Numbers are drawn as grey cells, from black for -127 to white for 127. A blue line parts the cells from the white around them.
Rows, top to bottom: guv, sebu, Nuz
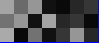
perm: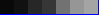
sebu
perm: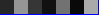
Nuz
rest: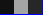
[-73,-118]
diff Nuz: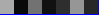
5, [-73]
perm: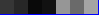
guv

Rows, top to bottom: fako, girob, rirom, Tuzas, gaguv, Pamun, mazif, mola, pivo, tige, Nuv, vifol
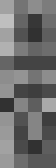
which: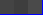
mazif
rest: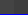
[-53]
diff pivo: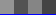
4, [-65]
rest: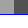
[-78,-33]

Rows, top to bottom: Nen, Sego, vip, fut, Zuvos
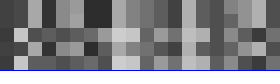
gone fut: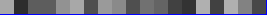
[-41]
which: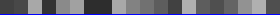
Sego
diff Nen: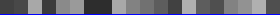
4, [-76]
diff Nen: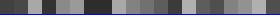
13, [-62]
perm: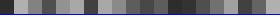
Sego
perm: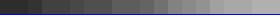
Sego
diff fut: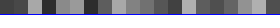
4, [-76]

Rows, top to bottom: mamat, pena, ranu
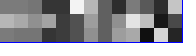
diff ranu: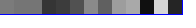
7, [16]
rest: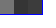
[-46,16,-31,29,41,-111,85,-90]
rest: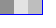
[-103,-54]
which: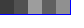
pena

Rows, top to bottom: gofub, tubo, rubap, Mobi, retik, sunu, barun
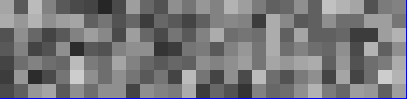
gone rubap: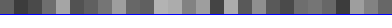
[8]
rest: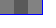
[23,-10,44,-17,2,-17,-24,15,-53,51,-31,15]
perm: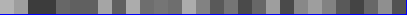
rubap
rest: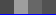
[15,-10,23,2,51,30,-4,-31,-24,15,-31,65,51,37,-45,-4,2]
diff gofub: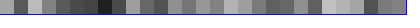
8, [-89]
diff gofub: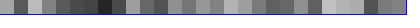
26, [37]
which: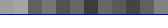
tubo

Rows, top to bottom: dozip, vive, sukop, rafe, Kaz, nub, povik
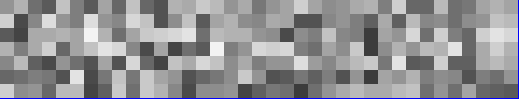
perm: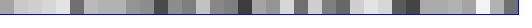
sukop
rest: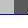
[36,50,13,7,42,36,-45,-45,7,20,-1,-31,42,-31,58,7,13,-16,13,20,66,58]
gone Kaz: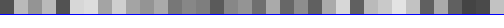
[28]

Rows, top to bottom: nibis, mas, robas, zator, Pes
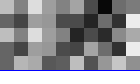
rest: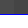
[36,-18,-78,108]
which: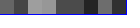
mas
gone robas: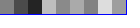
[-85]

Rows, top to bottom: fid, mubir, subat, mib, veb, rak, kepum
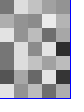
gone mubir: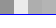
[11]
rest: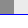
[52]
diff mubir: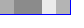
2, [19]
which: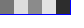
mib

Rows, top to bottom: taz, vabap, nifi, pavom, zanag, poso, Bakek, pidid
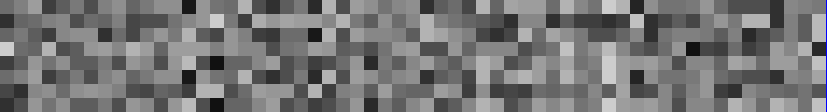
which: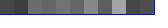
Bakek
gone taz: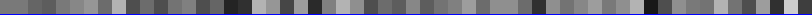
[36]
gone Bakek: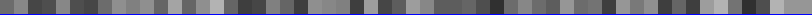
[-42]
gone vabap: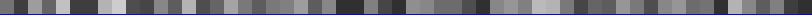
[44]
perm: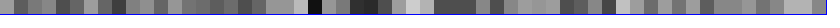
pidid
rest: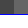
[-34,-65,51,51,-49,-19,29,22,22,-49,51,-65,0,7,-34,29,-19,-26,-26,29,15,-65,15,-65,-57,-65,-19,-26,-12,-26,7,-34,36,-57,-49,7,-34,0,22,-65,-79,7,-6,-19,-26,-12,-42]
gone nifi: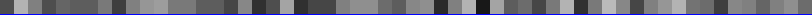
[-72]

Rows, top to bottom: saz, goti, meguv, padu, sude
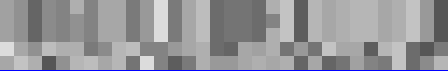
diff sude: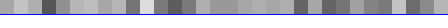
12, [3]
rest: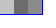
[54]
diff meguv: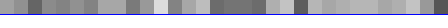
13, [-5]
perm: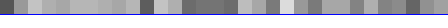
saz
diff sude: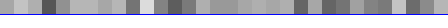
7, [61]
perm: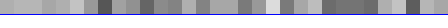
saz

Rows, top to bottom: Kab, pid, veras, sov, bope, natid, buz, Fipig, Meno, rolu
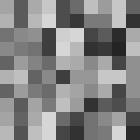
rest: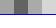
[-20,-58,-13,9,36,-58]
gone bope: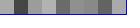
[3]
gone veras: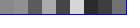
[79]

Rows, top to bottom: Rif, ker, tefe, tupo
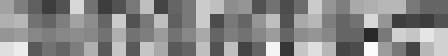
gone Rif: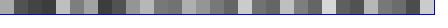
[13]
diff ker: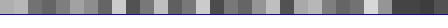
29, [-66]
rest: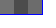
[75,21,-1,41,47,55,55,-7,-26,-26]
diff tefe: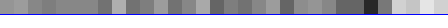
6, [13]
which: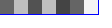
tupo
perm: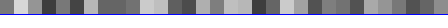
ker
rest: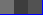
[-7,63,-59,-26,-7,75,63,13,21,-45,-13,-51,-19,75,21,-1,41,47,55,55,-7,-26,-26]

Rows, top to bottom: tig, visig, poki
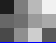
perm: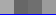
visig
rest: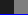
[57,113]

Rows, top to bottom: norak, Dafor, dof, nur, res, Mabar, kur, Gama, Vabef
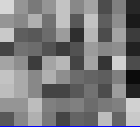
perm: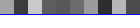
dof
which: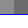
Mabar
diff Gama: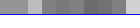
8, [-6]
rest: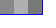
[-59,-27,-33,61,-27,73]
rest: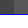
[-13,-51,28,-94]

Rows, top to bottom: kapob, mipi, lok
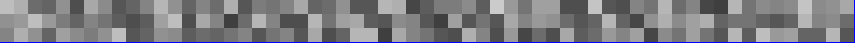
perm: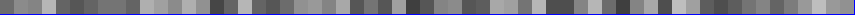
mipi
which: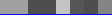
kapob
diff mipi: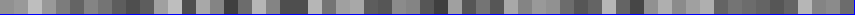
54, [-11]
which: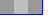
mipi
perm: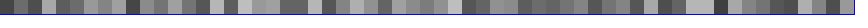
lok
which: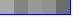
mipi

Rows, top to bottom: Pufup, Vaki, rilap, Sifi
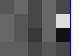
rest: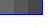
[-24,94]
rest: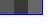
[-109]
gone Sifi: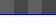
[-40]
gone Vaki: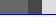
[-40]
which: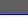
Sifi
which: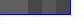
Sifi
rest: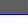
[-56,-40,-56]

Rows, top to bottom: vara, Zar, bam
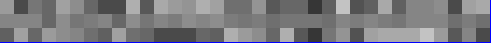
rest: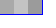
[-39,5,-53]
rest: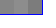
[-9,-3,-16,-9,-9,-9,-16,5,-3,5,-3,-9,5,5,5,-16,-3,-16]
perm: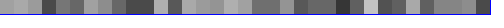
vara

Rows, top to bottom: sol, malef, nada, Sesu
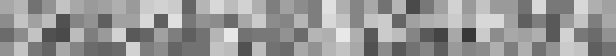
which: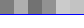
Sesu
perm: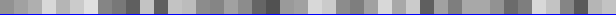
malef
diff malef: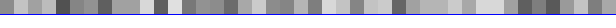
31, [47]

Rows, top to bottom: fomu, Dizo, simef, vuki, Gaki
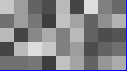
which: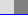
fomu
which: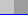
fomu
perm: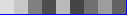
vuki
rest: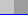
[-28,-50,58,-58,93,0,-22]
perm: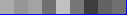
Gaki
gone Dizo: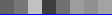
[50]
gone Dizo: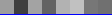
[16]

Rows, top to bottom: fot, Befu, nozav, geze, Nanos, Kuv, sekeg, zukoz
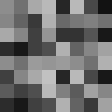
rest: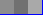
[57,-89,57,-55,-109]
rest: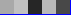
[-103]
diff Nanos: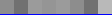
8, [49]
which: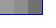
Nanos
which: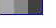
nozav

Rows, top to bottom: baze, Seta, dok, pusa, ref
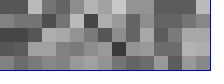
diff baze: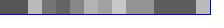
6, [13]
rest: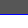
[58,-11,-27,13,51,33,72,19,19,-35,-35,-35,58]

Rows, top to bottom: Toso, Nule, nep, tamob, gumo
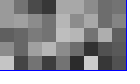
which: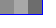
Nule
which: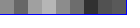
tamob
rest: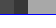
[12,-18,-12]
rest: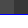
[40,40,12,-18,-12]
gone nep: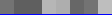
[-4]
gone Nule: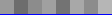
[4]

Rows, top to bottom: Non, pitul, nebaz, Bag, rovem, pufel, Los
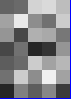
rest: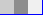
[34]
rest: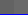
[83,90,61]
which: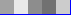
pitul
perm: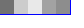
pitul
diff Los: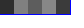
1, [-89]
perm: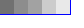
pitul

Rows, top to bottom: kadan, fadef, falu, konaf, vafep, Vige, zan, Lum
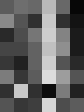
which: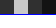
fadef
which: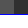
fadef

